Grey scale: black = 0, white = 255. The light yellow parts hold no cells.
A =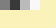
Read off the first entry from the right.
248
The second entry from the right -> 186
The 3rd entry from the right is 57

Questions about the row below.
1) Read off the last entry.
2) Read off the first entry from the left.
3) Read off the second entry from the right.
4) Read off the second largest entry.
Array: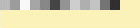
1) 47
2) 186
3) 116
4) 206

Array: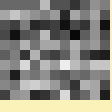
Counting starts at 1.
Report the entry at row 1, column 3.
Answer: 104
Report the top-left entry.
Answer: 104
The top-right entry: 126
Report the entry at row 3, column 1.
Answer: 82
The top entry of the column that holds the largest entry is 82
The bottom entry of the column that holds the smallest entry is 72
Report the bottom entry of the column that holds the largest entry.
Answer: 216
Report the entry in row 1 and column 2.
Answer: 104
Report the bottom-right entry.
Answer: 29
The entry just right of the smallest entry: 94
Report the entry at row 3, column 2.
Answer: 63
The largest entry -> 237
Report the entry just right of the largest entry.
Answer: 187
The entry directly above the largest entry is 94
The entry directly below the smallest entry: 178
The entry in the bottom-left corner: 63
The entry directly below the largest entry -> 82
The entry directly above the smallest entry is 72
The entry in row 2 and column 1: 166
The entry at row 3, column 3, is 126

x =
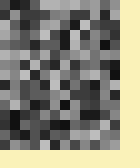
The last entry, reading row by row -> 156
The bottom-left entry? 60
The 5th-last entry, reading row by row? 71
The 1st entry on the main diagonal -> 81
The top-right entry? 144
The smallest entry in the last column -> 17
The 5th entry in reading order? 178
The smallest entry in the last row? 38
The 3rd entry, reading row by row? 38
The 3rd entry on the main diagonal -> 38
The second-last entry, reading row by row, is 134
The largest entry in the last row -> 189
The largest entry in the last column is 178
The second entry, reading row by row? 26

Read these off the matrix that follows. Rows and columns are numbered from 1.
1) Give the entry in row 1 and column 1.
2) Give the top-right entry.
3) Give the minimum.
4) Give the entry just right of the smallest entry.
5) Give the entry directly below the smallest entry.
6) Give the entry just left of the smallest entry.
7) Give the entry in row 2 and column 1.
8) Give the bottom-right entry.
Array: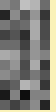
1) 139
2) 108
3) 14
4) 130
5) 96
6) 130
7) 36
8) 36

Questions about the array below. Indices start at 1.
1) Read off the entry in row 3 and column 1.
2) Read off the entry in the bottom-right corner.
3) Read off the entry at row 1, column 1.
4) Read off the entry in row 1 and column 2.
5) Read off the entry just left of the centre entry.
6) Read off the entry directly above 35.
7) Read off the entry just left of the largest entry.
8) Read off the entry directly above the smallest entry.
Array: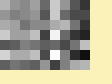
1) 171
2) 181
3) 181
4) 149
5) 191
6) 53
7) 74
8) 191

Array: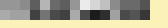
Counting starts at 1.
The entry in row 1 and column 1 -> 150
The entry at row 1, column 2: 150
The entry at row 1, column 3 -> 139
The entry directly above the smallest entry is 214
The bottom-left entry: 170
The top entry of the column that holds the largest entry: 235
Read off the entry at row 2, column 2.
161
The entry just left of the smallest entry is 74
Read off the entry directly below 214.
28
